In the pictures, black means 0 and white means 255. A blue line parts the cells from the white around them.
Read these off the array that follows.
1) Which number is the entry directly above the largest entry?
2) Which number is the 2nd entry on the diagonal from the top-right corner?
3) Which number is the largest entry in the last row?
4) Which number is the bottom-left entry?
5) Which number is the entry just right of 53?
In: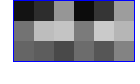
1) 53
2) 202
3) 131
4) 101
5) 157

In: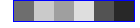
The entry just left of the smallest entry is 83
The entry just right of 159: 222

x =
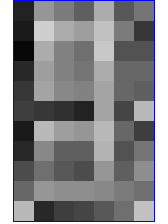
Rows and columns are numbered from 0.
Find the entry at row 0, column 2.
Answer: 123
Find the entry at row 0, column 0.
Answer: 34
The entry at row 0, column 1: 150
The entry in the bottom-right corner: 193
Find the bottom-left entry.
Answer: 185
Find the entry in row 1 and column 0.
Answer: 26
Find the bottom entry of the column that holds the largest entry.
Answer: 40
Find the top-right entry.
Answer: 117
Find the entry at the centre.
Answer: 34
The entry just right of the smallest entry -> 172
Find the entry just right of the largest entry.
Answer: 172
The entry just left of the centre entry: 48
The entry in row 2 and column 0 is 8
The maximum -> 207

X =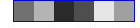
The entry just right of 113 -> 180
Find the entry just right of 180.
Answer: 42

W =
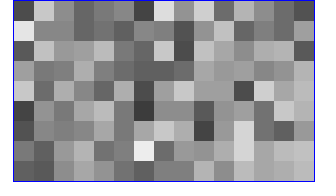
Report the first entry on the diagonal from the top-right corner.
82
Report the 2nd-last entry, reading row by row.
174
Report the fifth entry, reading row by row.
121
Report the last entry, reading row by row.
187
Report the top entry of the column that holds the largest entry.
68
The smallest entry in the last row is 89
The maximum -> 237
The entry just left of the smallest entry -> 121
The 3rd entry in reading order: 141
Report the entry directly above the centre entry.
96
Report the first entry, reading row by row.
76
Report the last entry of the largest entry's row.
193
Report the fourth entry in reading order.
102
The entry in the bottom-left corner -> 96
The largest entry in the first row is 221
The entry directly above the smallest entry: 76
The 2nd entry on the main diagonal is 135
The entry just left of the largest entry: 127
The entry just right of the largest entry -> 108
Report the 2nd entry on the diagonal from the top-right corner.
108
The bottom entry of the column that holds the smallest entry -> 96
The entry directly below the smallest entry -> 167
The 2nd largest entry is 229
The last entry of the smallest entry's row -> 180
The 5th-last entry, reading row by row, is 141
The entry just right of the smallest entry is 141

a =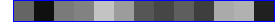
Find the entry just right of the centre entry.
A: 70
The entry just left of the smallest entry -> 101
